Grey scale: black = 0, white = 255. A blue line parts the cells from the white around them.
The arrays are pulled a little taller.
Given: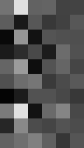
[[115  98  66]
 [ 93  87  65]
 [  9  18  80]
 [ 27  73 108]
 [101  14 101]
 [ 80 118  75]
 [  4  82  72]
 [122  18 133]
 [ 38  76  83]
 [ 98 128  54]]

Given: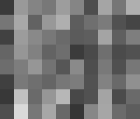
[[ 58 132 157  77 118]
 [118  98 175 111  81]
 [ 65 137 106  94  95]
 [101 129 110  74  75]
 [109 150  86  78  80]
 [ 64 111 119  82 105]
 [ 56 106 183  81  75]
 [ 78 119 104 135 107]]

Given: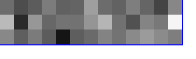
[[109  92  97 159  98 101 135]
 [186 151 115 149 113 132 245]
 [136 123  21 106 115 155 126]]

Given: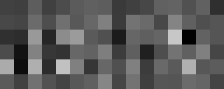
[[ 65  93  76  96  58  71  99  97]
 [ 72 107 112 103  59 106 132  79]
 [ 48 153 140  90  27  95 199  98]
 [ 76 130  51  98  60  32 115 128]
 [171 175 193  54  80  60  90  87]
 [ 90 113  68  96  70  63  85 101]]

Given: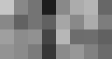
[[198 116 137 181]
 [136 116 166 172]
 [159 145 183 110]
 [147 123 139 129]]

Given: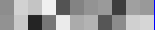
[[141 196  83 147  61 153]
 [146  36 235 179 140 214]]

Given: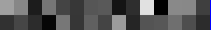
[[160  28  68  86  20 225 137  63]
 [ 49  44 119  96 155  84 111  44]]

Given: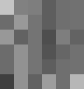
[[197 126 111]
 [108 116 111]
 [152 116 126]
 [108 116 102]
 [108 116 111]
 [ 63  97 111]]

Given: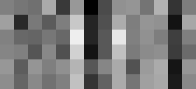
[[128 112  57   1 145 116  52]
 [160 121 126  36 172 149  19]
 [129 101 104  37 231 145  63]
 [133  85  80  19 192 139  60]
 [151 149 144  87 170 155  21]
 [141 137 128  52 171 160  27]]
